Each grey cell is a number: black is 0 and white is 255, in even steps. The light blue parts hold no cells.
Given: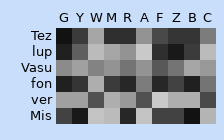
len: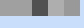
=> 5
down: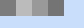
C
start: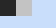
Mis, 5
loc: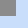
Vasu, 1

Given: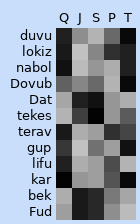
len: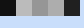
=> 5
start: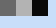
Dovub, 3
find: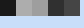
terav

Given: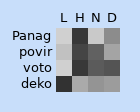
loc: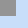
deko, 3
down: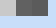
N
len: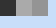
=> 3
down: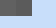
N

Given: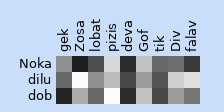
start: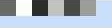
dob, 3
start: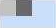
Noka, 6
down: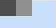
lobat
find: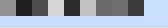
Noka

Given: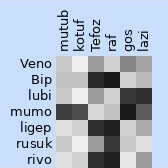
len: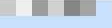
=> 6
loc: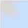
mumo, 3
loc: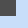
mumo, 2
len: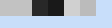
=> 6

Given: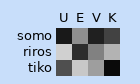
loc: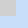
riros, 1
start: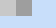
tiko, 2
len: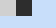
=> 2

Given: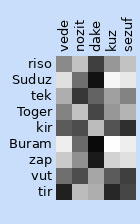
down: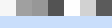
kuz
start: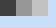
riso, 3
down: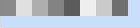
vede
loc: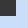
tek, 2

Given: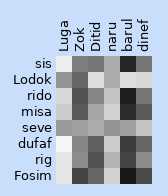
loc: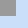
seve, 1
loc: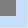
sis, 2

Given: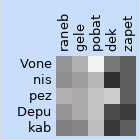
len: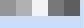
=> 5
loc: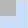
nis, 3
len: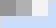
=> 3
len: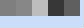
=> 5
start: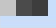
Depu, 3
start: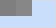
kab, 1
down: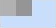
raneb

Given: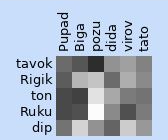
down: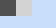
Biga
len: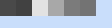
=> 6
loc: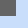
dip, 4
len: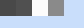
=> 4
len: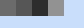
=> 4
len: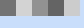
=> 5

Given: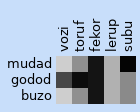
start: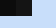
godod, 2
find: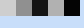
mudad
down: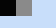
subu
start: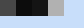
godod, 1
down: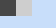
vozi

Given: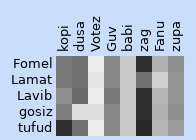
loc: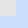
Lamat, 3
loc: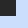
tufud, 6
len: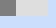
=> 3

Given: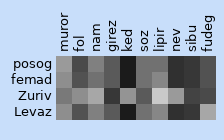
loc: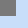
Zuriv, 1
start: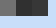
posog, 7
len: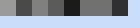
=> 8
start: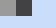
Zuriv, 8

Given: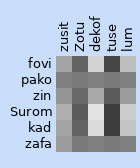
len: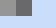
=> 2
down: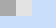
dekof
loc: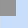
zin, 1
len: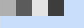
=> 4

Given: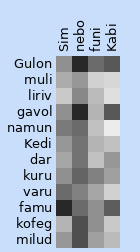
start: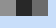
Gulon, 1
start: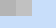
Kedi, 3

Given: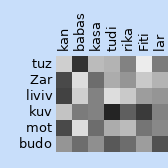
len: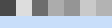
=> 7
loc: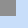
budo, 3
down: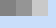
rika
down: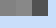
lar
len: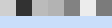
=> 7
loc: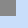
mot, 7
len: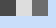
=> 3

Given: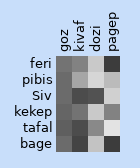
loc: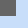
kekep, 1
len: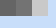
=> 3
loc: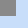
tafal, 3

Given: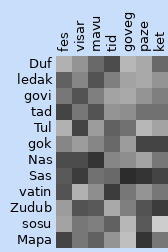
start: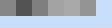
ledak, 2
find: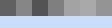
ledak
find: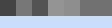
tad

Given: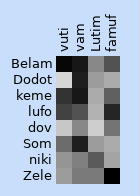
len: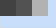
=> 3
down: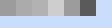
Lutim
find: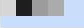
Dodot
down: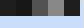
vam
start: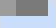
Zele, 1

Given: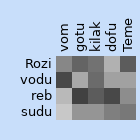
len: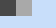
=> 2
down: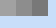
Teme
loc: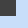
reb, 2
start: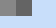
Rozi, 1

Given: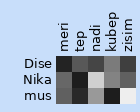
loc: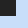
Dise, 1
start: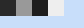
mus, 2
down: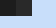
tep
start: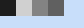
Nika, 2
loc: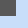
Dise, 2

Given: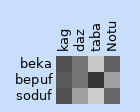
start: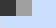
bepuf, 3
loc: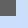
beka, 4
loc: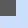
bepuf, 1
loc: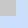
beka, 3
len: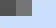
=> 2
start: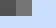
beka, 1
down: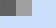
Notu

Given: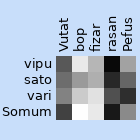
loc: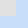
vari, 3
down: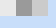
bop

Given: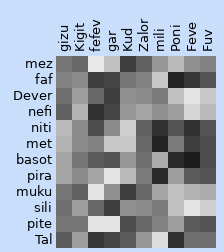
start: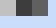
mez, 4
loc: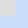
Tal, 7
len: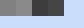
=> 4
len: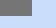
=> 2
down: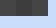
gar

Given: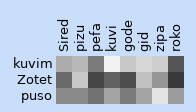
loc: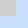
kuvim, 7
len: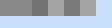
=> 6
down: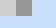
zipa
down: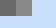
Sired
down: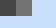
pefa

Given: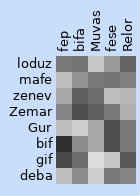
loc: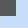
gif, 5
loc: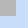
zenev, 5
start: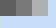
Zemar, 3
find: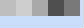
Gur
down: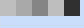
fep

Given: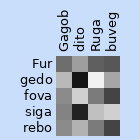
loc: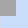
gedo, 4
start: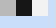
gedo, 1
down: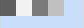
Ruga
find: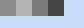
rebo

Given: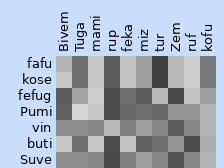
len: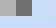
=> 2
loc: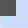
Suve, 8
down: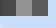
Zem
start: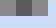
vin, 7
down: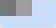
kofu

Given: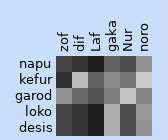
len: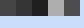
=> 5
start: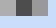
loko, 4

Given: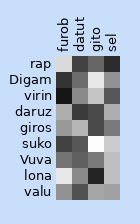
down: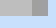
sel
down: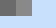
datut
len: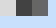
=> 3
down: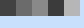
datut

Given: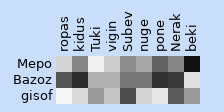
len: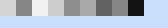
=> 9
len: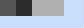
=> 4
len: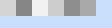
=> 6
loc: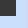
Bazoz, 8
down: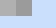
Tuki

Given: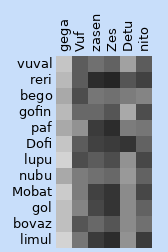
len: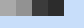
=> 4
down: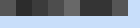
Zes

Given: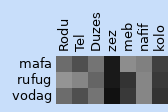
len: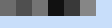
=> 6
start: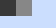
vodag, 5
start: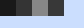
rufug, 4
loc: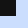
vodag, 4
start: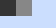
rufug, 5
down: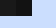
zez

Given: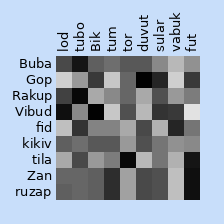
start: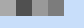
Rakup, 6
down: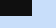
fut
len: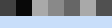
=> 7
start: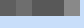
Buba, 3

